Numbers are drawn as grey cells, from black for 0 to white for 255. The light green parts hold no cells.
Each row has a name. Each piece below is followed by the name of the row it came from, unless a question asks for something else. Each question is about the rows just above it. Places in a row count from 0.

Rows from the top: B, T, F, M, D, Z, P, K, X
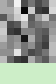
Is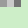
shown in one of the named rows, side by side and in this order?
yes
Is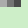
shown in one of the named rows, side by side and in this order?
no

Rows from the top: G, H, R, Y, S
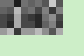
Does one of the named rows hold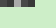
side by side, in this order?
yes
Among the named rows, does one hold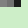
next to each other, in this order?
no

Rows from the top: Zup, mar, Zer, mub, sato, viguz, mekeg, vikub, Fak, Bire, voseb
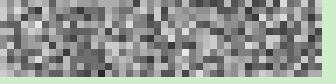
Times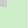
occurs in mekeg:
6
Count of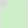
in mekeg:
1

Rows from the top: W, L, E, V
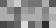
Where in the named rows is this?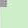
L, 3
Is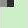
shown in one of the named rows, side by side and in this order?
yes
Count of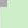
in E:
6

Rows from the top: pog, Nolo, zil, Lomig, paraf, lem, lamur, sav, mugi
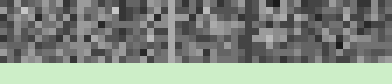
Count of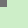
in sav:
14
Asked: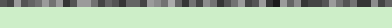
pog
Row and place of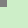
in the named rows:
zil, 3

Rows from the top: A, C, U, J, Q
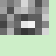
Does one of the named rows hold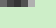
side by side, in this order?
no
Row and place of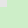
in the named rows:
J, 3

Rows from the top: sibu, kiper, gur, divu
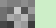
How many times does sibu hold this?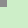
2
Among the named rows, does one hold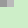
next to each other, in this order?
yes
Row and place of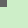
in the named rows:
kiper, 1

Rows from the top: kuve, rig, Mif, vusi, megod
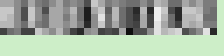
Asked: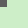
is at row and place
rig, 15
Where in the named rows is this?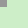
megod, 13
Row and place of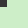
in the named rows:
Mif, 19
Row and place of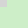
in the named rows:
megod, 25

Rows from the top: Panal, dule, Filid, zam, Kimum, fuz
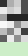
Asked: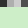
Panal
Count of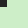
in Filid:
3
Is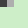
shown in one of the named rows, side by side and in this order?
no
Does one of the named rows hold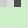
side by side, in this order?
yes
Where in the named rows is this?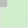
Kimum, 0
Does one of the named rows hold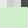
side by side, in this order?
yes
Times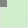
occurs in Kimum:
1

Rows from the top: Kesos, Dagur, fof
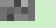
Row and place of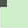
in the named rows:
Dagur, 3
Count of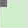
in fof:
2
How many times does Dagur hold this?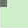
3

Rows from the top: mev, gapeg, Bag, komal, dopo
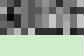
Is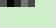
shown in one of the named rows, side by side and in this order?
no
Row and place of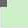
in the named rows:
komal, 0
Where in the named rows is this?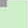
Bag, 9
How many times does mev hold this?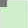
6

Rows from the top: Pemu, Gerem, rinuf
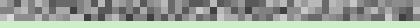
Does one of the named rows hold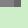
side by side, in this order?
yes
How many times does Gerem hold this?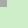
12
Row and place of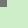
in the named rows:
Pemu, 52
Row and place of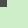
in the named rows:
rinuf, 14
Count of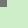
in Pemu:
1
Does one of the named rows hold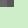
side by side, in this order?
yes

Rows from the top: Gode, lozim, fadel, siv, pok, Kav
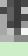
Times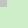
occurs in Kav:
0
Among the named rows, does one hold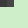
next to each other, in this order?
yes
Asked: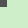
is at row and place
Gode, 1

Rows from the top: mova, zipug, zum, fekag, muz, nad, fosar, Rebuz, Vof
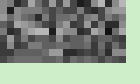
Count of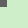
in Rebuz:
5
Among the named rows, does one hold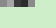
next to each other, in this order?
no
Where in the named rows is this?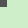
Vof, 16
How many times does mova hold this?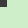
0
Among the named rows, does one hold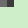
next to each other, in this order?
yes
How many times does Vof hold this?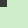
0
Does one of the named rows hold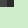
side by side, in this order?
no

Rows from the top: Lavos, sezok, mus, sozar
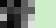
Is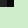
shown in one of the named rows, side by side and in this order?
yes
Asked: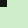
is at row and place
mus, 1
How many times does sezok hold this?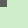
3
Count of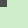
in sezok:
0

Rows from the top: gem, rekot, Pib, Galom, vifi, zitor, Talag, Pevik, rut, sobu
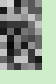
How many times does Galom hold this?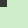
3
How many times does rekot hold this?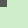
2
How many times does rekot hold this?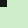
1
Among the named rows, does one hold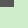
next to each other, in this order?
yes
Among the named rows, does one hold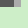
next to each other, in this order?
no
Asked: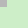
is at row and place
zitor, 0
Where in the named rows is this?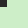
Galom, 0

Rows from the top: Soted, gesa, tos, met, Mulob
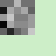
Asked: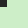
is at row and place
Mulob, 1
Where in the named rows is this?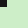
gesa, 0
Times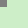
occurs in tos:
2
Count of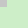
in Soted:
0
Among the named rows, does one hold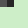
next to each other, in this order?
no
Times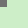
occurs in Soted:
4

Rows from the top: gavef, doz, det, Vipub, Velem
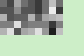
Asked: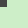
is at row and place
gavef, 1
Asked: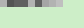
det
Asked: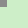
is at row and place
doz, 2
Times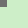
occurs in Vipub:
1
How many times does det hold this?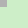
3

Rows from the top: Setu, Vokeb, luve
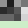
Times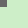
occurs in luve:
2
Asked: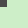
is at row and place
luve, 2
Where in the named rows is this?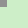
Setu, 0
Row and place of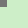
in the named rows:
Setu, 3
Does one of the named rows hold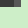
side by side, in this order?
no

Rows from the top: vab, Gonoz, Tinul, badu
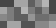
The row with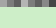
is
Gonoz
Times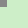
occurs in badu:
2
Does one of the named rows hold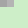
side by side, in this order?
no
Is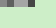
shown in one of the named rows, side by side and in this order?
no
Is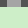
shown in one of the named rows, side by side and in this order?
yes
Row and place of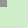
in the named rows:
Tinul, 4

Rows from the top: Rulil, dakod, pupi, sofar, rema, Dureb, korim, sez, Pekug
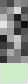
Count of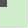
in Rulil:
0
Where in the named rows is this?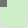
pupi, 3
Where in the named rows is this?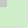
Dureb, 2
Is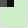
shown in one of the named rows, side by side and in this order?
yes

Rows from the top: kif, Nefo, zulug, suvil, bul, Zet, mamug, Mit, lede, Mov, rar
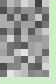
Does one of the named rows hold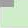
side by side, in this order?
yes
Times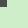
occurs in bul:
1
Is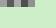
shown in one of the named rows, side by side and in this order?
no
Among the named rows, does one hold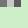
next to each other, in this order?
no

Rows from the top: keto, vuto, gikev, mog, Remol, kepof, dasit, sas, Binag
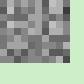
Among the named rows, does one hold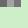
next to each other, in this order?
no
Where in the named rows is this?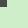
Binag, 9
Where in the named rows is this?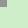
Remol, 1
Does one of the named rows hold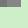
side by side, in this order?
yes
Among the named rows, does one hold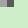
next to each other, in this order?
yes

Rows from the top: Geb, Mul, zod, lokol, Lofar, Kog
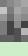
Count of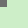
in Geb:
0
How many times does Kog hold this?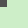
1

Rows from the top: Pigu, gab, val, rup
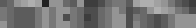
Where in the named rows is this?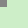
rup, 19
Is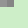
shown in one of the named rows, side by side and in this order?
no

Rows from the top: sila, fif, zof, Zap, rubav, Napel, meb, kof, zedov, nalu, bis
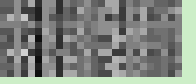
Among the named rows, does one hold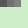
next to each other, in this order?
yes
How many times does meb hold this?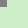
5
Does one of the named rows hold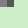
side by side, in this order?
yes
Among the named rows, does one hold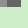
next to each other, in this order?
no
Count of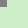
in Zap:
14
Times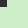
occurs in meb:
2
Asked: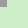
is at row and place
Napel, 7

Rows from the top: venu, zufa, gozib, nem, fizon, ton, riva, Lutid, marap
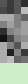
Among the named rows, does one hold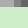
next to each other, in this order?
yes
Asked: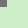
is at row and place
marap, 3
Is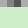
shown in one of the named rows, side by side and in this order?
yes
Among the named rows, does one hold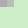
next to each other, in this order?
yes
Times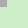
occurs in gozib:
2

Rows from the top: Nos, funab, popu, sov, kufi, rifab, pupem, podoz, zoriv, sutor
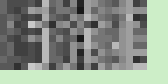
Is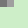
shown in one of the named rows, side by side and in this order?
yes
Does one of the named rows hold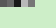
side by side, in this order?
yes
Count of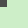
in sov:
4
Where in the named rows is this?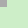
popu, 6

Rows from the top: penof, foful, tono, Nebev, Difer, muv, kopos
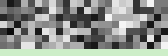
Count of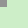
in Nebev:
6
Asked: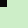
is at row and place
Difer, 1

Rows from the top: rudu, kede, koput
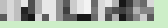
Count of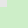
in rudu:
5
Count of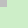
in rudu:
2
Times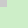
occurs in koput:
1
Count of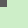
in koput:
5
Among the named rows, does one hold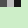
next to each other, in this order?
no
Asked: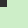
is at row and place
koput, 3

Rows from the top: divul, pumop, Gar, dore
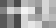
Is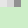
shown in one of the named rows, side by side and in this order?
yes
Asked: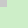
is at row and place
Gar, 6

